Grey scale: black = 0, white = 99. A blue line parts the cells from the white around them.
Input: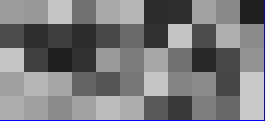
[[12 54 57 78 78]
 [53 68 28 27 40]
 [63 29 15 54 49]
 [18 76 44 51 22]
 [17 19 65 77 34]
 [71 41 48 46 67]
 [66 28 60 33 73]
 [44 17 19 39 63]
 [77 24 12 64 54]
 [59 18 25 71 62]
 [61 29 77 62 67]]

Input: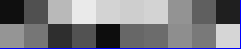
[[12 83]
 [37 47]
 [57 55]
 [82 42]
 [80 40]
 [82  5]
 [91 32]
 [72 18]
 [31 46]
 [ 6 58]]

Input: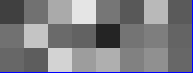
[[35 39 40]
 [72 49 56]
 [34 45 50]
 [46 14 68]
 [89 38 61]
 [66 41 82]
 [44 76 36]
 [25 44 40]]

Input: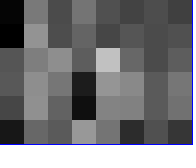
[[25 31 36 46 44 21]
 [30 29 29 35 35 31]
 [26 33 40 53 50 17]
 [31 27 75 58 51 45]
 [45 39 36 11  6 59]
 [29 30 55 46 38 35]
 [47 57 49 55 56 40]
 [ 2  0 33 34 27  9]]

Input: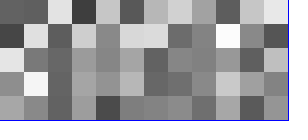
[[90 33 74 51 58]
 [77 53 37 62 35]
 [36 98 59 78 65]
 [63 51 50 53 43]
 [81 42 52 43 54]
 [71 85 38 40 51]
 [34 84 64 71 49]
 [77 53 52 57 29]
 [24 80 60 64 61]
 [88 36 40 39 38]
 [37 87 47 95 53]
 [38 27 89 55 65]]

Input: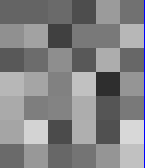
[[44 71 40 58 47 84 75]
 [60 47 67 18 33 31 58]
 [30 47 34 75 67 68 45]
 [41 25 55 50 51 29 40]
 [39 63 42 64 49 82 59]
 [39 56 34 71 66 64 41]]

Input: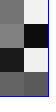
[[94  5 93 35]
 [45 50 10 39]]

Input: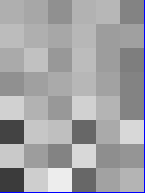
[[51 62 49 51 51 84 58 70]
 [71 61 61 63 70 66 55 63]
 [69 71 73 71 81 40 84 40]
 [56 65 59 66 59 74 51 92]
 [65 68 75 62 69 77 61 80]
 [68 73 66 56 81 26 78 23]]
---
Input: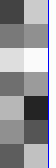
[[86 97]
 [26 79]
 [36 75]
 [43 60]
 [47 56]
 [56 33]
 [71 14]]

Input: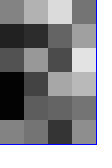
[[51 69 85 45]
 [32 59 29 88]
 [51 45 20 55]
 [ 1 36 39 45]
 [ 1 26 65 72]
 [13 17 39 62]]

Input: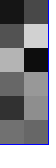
[[32 81]
 [40 59]
 [19 55]
 [44 40]
 [ 8 28]
 [70  5]]

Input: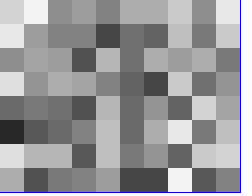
[[82 94 55 61 51 67 67 78 55 90]
 [86 71 71 34 74 47 58 38 78 82]
 [55 64 61 31 71 44 67 61 67 47]
 [90 61 51 51 27 44 38 74 47 78]
 [86 58 67 64 51 38 27 78 44 58]
 [41 47 44 31 71 41 58 38 82 64]
 [16 34 41 51 74 41 67 90 47 74]
 [67 31 47 51 61 27 27 94 34 51]]

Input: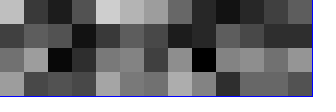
[[44 61  3 18 47 51 25 55  0 51 55 44 58]
 [25 36 32  7 22 36 28 11 15 36 28 18 18]
 [61 28 32 28 64 47 44 67 51 18 40 40 32]
 [74 22 11 32 80 70 61 40 15  7 15 25 36]]

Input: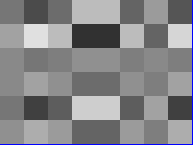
[[63 87 73 19 19 73 39 83]
 [56 67 60 39 39 60 49 67]
 [53 63 56 42 42 56 49 63]
 [53 46 49 56 56 49 53 49]
 [46 29 42 73 73 39 60 33]
 [46 25 36 80 80 36 63 25]]
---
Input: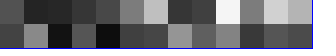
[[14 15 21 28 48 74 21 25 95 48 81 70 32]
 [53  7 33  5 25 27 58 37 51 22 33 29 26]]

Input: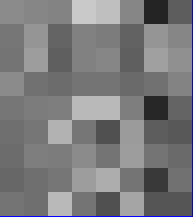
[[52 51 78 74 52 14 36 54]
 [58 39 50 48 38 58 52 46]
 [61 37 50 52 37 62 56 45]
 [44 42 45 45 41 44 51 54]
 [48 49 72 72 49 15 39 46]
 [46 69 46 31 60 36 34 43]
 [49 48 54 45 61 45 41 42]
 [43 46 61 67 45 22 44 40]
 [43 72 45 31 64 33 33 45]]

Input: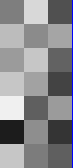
[[84 31 49]
 [54 64 73]
 [77 38 60]
 [63 26 77]
 [37 60 93]
 [55 20 11]
 [48 37 77]]

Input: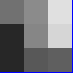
[[54 87 44]
 [52 83 15]
 [34 37 15]]

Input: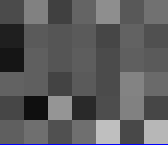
[[50 25 39 55 34 44 29]
 [35 33 35 27 38 31 12]
 [37 33 36 29 37 35  8]
 [37 26 35 29 51 41 38]
 [ 6 58 16 30 50 27 27]
 [43 31 43 74 28 71 37]]

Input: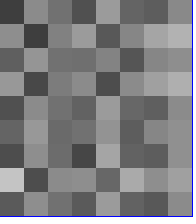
[[54 44 31 60 39 36 53 24]
 [24 50 60 34 52 64 69 55]
 [58 44 43 51 33 52 55 37]
 [28 48 54 30 54 62 68 59]
 [54 44 38 60 40 37 54 31]
 [59 41 44 57 36 52 56 39]
 [55 42 27 64 38 36 56 30]
 [30 54 55 40 66 55 62 76]
 [55 44 35 60 38 34 54 35]]
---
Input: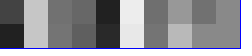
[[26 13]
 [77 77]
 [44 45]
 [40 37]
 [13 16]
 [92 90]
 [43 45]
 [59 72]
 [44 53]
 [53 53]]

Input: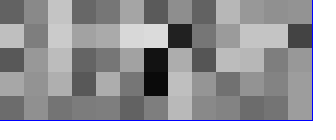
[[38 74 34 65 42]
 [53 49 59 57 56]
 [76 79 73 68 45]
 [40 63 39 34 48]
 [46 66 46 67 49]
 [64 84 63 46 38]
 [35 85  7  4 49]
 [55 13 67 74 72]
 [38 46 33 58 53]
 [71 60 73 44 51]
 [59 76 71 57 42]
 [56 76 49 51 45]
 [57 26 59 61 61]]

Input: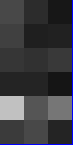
[[28 25 21 14 75 23]
 [17 12 19 14 33 28]
 [ 9 13 22  8 46 14]]

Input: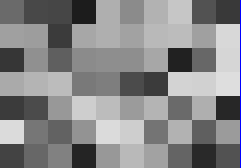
[[41 62 21 66 23 85 26]
 [28 61 56 70 29 46 40]
 [27 23 37 73 59 38 50]
 [11 65 54 47 80 57 14]
 [68 68 55 49 73 85 59]
 [54 63 55 29 60 80 72]
 [69 72 65 23 70 45 63]
 [77 73 13 82 41 69 39]
 [32 62 40 81 68 37 16]
 [22 84 83 86 15 60 32]]

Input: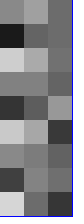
[[53 10 80 50 20 78 53 25 83]
 [62 39 66 50 36 65 48 51 42]
 [42 42 44 39 59 22 38 43 21]]

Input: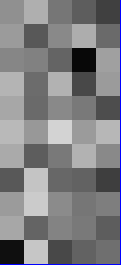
[[56 60 52 70 65 72 66 34 60 65  6]
 [68 34 50 42 41 59 36 76 79 39 77]
 [46 53 39 69 53 82 47 40 54 51 28]
 [36 67  3 28 47 60 69 38 46 47 38]
 [25 41 62 60 30 71 53 24 49 36 43]]

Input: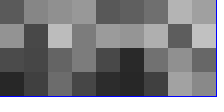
[[35 57 29 15]
 [52 28 27 25]
 [56 73 39 42]
 [59 48 48 27]
 [34 60 28 17]
 [37 58 16 15]
 [43 68 44 25]
 [70 36 56 63]
 [62 75 40 53]]
